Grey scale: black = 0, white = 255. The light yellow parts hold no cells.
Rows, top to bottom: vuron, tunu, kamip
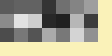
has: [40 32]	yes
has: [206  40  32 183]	yes
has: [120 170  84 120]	no
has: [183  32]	no
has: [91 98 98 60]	no

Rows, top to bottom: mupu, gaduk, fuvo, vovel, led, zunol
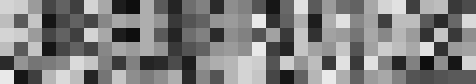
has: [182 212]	yes
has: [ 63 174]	no
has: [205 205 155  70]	no

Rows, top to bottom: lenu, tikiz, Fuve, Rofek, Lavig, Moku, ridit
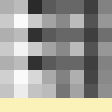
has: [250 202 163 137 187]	yes
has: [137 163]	no
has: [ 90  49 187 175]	no
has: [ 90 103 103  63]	yes
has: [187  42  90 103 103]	yes
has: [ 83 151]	yes
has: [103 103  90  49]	no

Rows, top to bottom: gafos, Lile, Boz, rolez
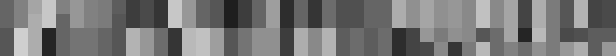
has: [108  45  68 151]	yes
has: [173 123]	yes
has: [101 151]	yes
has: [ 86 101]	no
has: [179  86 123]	no

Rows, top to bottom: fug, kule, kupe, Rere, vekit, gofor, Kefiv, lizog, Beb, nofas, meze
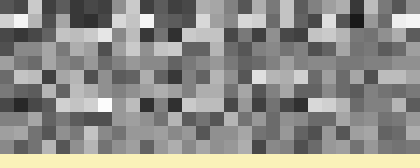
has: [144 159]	yes
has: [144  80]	no

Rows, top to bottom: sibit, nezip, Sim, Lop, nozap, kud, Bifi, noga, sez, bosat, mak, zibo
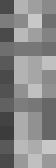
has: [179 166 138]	yes
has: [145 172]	no
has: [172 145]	yes
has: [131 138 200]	no
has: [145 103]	yes

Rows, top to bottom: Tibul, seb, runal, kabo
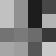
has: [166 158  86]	yes
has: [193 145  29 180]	yes
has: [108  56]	yes
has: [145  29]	yes
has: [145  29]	yes
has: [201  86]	no
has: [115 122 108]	yes

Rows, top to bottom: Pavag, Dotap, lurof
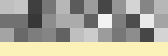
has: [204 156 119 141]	yes
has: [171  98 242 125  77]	yes
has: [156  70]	yes

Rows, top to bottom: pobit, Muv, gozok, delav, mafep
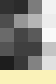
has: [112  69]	no
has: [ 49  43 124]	yes
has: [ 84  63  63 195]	yes

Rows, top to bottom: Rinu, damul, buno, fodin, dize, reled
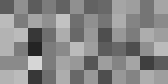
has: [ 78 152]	yes
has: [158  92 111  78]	no
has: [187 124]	yes
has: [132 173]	yes
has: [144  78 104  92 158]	no
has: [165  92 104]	no
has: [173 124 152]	no

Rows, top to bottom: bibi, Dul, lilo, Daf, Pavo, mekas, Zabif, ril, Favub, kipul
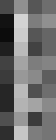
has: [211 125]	yes
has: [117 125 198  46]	no
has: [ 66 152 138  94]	no

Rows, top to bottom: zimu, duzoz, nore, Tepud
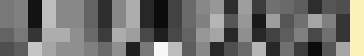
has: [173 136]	no
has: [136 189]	no

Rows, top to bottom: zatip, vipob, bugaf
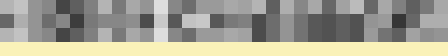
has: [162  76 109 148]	yes
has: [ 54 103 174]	yes

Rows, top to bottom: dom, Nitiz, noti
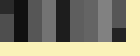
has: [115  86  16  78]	no
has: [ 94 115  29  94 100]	no

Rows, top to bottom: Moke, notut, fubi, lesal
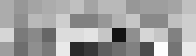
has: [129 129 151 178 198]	yes
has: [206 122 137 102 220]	no
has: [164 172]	yes
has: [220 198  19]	no
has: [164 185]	yes
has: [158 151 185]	no

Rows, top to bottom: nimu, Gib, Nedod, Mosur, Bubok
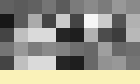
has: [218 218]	yes
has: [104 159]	yes
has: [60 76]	no
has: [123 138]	yes
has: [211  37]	no
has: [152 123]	yes

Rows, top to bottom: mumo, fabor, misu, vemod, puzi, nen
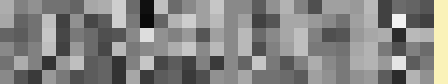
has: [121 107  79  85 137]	yes
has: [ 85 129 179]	no
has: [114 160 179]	yes
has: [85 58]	yes
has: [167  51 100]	no
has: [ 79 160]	yes
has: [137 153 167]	no

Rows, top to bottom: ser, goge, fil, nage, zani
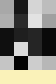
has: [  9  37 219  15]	no
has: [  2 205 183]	yes
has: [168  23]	yes
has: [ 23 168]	no
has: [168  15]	no
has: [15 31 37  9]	yes
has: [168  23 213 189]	yes

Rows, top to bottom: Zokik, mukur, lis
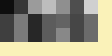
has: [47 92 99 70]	no
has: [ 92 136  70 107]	yes
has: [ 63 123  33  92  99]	no

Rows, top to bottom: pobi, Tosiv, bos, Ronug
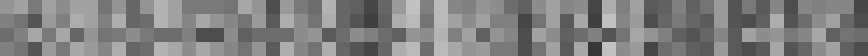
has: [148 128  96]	yes
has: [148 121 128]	no
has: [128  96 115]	yes
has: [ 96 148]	yes

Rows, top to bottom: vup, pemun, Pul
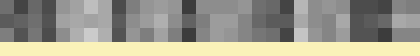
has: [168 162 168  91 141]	yes
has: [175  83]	yes
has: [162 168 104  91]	no
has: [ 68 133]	yes
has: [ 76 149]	yes
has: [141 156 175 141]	yes
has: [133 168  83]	yes

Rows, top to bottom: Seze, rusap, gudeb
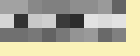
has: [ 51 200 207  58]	yes
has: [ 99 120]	yes
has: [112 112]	yes
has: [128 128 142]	yes
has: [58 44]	yes
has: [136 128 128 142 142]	yes

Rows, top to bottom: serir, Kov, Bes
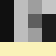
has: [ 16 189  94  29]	yes
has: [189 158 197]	yes
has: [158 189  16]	no

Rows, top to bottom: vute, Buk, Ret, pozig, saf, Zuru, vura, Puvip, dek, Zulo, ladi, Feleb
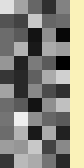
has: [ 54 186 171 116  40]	yes
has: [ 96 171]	yes
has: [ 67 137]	yes
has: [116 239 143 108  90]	no
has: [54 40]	yes
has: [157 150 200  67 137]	yes
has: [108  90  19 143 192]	yes

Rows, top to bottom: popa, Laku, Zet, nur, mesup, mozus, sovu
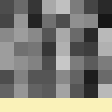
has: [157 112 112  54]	no
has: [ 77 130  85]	yes
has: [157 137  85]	yes
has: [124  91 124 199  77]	no

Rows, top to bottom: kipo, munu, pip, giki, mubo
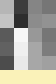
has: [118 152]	no
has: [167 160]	yes
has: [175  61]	no
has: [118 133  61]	no
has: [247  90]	no
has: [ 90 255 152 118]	no
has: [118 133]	no

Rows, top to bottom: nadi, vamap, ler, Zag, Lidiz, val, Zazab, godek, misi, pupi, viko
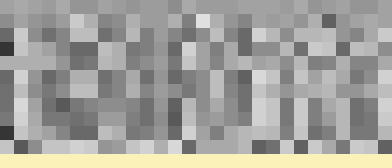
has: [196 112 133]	no
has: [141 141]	yes

